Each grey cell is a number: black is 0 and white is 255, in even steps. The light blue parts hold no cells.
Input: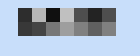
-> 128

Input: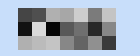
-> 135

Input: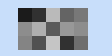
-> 141

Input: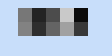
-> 56

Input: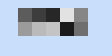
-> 111

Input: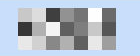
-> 86

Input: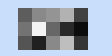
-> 12

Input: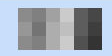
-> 62
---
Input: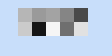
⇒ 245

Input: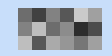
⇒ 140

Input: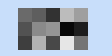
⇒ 149

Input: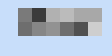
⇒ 110

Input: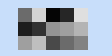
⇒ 148

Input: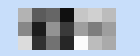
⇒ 158

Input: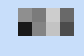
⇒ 132

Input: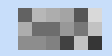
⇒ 152

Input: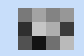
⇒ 197
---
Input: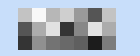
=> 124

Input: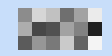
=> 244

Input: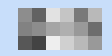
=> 153

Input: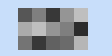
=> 182

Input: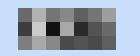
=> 95

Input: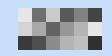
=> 49

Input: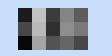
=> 71

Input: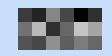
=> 103
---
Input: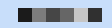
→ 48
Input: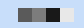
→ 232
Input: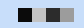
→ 156
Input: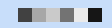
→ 22
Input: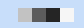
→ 246
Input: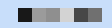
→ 112
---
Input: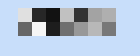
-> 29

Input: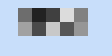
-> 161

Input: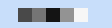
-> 73

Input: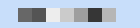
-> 237

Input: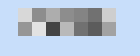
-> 68

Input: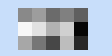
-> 167

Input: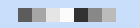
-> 229
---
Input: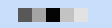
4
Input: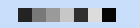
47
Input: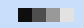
78
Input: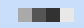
85
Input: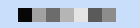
228
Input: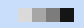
166
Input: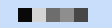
109
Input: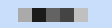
99
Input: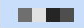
225
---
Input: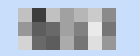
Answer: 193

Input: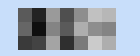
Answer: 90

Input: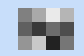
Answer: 128

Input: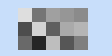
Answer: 222

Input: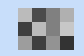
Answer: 187

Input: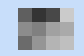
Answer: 95

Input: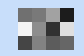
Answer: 112

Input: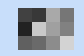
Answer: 65
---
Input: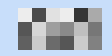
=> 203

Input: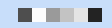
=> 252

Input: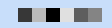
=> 186

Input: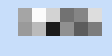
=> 187

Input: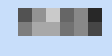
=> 168

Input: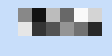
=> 52

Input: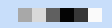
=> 217
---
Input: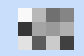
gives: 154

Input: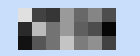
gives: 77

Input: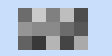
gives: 108

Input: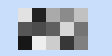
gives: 215

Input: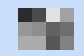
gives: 98

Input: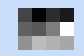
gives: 125

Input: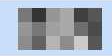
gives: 110
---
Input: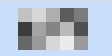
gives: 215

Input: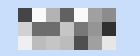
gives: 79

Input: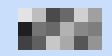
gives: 169

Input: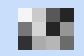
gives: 171

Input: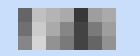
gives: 67

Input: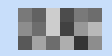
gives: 174
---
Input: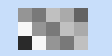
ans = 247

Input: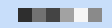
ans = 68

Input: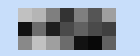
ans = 108

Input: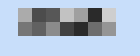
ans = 65

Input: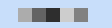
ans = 99

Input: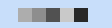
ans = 142

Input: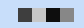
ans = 62

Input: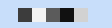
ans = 242
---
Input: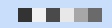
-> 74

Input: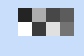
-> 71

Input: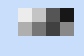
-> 85

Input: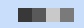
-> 201

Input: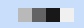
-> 24

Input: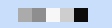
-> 247

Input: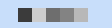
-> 110
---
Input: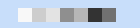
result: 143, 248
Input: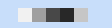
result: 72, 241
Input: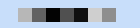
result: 80, 207
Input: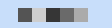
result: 54, 206
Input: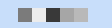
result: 57, 236
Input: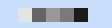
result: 152, 227
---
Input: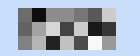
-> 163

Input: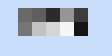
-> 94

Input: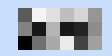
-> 24

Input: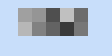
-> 149

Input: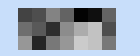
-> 89

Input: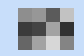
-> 68

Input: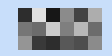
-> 108

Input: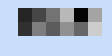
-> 70

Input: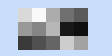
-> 133

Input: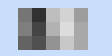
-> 68
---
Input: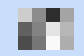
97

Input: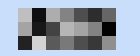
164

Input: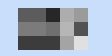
123

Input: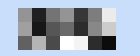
160

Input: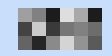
67

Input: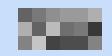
175

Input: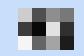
60

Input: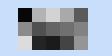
139

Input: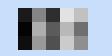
4
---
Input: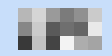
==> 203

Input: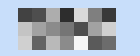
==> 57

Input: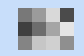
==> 75

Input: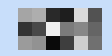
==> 82

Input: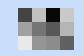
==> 201

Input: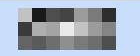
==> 46
